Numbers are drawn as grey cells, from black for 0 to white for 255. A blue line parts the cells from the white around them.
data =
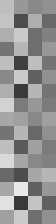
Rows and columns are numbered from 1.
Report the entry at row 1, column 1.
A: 190
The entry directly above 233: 77
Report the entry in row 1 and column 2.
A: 152
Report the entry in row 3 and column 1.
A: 174
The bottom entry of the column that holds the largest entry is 202
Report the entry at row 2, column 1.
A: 196
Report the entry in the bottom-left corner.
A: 160
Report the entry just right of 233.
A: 97
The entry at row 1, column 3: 136

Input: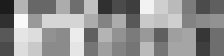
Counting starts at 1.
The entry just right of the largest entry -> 153
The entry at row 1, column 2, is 180
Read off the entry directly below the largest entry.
229
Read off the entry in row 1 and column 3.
103
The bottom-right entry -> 110
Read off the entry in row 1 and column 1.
28
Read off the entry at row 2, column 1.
48
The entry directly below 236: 229
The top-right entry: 95
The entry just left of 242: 62

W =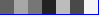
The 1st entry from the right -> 245
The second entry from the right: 73
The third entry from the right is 188

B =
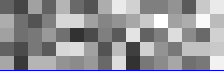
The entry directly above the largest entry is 127
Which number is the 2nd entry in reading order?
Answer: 69
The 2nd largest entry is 249
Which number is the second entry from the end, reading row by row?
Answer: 120
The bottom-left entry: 167
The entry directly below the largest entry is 127
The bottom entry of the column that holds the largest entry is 139
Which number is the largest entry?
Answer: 255
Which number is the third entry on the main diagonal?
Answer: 120
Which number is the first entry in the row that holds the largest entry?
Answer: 173
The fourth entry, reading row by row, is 98
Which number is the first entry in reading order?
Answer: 98
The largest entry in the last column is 242
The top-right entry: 234
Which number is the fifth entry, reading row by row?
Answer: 181

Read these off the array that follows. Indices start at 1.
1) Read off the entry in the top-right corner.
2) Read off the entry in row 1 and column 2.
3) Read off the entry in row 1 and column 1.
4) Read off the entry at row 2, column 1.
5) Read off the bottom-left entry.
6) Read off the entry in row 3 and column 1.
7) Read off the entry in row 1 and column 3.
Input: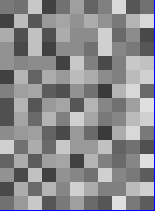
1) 113
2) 113
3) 121
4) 65
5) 113
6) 172
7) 200

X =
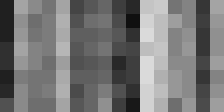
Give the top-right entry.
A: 164
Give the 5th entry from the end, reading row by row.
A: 176
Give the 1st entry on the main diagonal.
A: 32
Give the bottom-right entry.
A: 158
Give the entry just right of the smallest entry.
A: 210
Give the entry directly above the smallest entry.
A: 40
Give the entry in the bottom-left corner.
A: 81
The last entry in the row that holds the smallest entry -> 151
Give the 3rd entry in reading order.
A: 138
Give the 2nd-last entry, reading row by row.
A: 75
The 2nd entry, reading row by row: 164
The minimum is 16
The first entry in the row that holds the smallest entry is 32
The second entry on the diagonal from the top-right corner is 62
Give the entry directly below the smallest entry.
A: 48
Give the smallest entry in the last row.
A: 24
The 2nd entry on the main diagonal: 144
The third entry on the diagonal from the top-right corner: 144
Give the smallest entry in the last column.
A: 131
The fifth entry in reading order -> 164
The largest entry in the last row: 210
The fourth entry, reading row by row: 116
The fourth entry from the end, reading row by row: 110
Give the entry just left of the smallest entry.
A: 75

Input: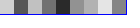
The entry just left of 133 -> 229
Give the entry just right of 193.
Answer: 113
